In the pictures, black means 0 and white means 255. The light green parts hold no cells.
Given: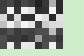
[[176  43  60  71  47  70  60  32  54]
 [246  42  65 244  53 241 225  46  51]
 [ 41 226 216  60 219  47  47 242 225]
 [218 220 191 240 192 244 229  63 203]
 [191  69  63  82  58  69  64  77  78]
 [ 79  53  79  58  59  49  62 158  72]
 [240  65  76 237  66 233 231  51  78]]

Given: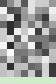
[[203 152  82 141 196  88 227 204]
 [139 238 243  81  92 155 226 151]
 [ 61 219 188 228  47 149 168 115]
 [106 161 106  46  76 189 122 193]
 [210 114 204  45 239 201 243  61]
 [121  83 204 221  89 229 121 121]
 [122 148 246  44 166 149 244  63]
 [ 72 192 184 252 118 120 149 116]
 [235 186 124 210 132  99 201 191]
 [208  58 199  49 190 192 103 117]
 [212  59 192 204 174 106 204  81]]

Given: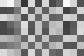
[[214  81 232 246 180  54 218  73 215  73  98 251]
 [ 88 211  77  81 117 217  91 193  95 189 206  67]
 [204  89 218 196 170  79 204 102 200  97 103 214]
 [ 88 210  72 100 125 223  88 195 103 186 195  63]
 [ 95 216  71  80 111 211  82 193  85 195 182  68]
 [202 103 183 173 156 100 208 102 195 103 107 209]
 [ 84 191 108 123 136 188 106 190 106 177 195  86]
 [202  87 217 195 176  87 216 103 206 106  95 213]]

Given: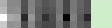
[[100  83 175 137 136  82 129 101  84  93 117  70 119]
 [ 97  83 185 140 142  79 132  94  80  85 116  70 119]
 [ 88  40 252 168 162  41 150  96  50  77 126   5 129]
 [ 92  80 202 145 150  74 136  85  72  74 116  66 120]]

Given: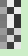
[[236  52 118]
 [ 57 235 169]
 [237  52 119]
 [239  51 122]
 [ 78 212 153]
 [217  74 130]
 [ 59 232 165]]

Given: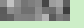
[[166  94 139 194 144 117 126 135  70 157]
 [147  61  91 141 132 112 112 142 114 108]
 [122 111  93  99 128 127 126 148 180  91]]
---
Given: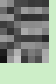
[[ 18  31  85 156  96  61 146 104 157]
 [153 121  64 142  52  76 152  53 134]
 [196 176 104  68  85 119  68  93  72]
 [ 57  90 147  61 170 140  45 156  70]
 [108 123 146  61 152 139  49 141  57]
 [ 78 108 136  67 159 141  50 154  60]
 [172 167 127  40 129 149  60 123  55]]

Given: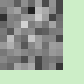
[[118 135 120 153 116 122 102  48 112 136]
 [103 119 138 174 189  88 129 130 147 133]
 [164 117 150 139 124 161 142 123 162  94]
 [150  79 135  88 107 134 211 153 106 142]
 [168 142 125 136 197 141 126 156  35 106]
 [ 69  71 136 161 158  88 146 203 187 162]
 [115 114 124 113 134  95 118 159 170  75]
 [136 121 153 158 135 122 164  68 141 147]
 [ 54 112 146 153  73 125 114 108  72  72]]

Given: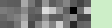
[[ 94 104 124  98]
 [ 89 118 116  93]
 [117 129 109  92]
 [184 159 136 168]
 [ 73  90  98 118]
 [131  84 106  81]
 [177 138 220 148]
 [131  94 197  93]
 [206  92 143 109]
 [125 119  95 133]
 [ 41 140   1  90]
 [100  67 108  68]
 [105  69 204  92]]

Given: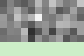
[[116 108 151 154 107  91]
 [122 132 131 118 136 130]
 [123 129 153 193 172 105]
 [163 185 115 152 125  90]
 [ 65  48  91 180  94 117]
 [144  86 139 244 158 184]
 [111 142 147 129 123 132]
 [137  68 125 122 154 196]
 [162 141 182 145  89 157]
 [ 86 130 179 171 109 124]
 [115  88 161 142 162 133]
 [102 158 158  99 114 196]]

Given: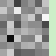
[[165 134 163 125 102 145 199 150]
 [205 152  13 192 202 133 148 173]
 [ 91 130 202 157  81 114 235  64]
 [105 174 131 182 159 171 138 128]
 [105 179 128 166 140 201 132 151]
 [125 138 212 156 141 112 183  98]
 [130 175  96 126  72 246 162 195]]

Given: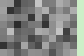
[[149  50 120 124 133 150 161 154]
 [137  95 134 188 112 137  51 151]
 [ 92  75 104  96  43 124  76  54]
 [115 164 114 108  97 129 109  97]
 [143  97  68 105 120  55 118 103]
 [141  73  90 171 123 157 153 196]
 [130 164 122 163  52  78 175 123]
 [ 85 108 161 143 143 153 110 125]
 [123 118  97 195 175 166 148 172]
 [151 143  76  64 134 164 123 155]
 [164 110  94 151 105 124 173 122]]

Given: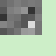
[[ 85 133  51  87 103]
 [101 122 117 126 114]
 [116 102 113 134 125]
 [153  86  86 148 116]
 [157 220  91  52 122]
 [117 117 127 113 118]]
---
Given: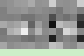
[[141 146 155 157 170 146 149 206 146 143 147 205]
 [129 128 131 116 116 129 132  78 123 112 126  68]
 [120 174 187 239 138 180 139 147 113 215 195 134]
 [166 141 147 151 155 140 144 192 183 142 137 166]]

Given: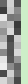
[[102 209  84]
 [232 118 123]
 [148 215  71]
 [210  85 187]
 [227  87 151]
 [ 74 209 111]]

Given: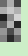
[[108 174  68]
 [ 33 141 211]
 [150  76 156]]

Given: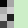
[[  7 167]
 [199  33]]

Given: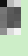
[[ 17 186 217]
 [112  88  86]
 [143 219 243]]

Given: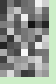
[[ 57 120  74 106 119 242 206]
 [ 80 186  98 239 103 134  95]
 [ 75 203  97 119 136 172 118]
 [ 35  80  92 173  90 236 195]
 [ 64 175 146 153 190 214 123]
 [155 219 137  58  67 173 151]]
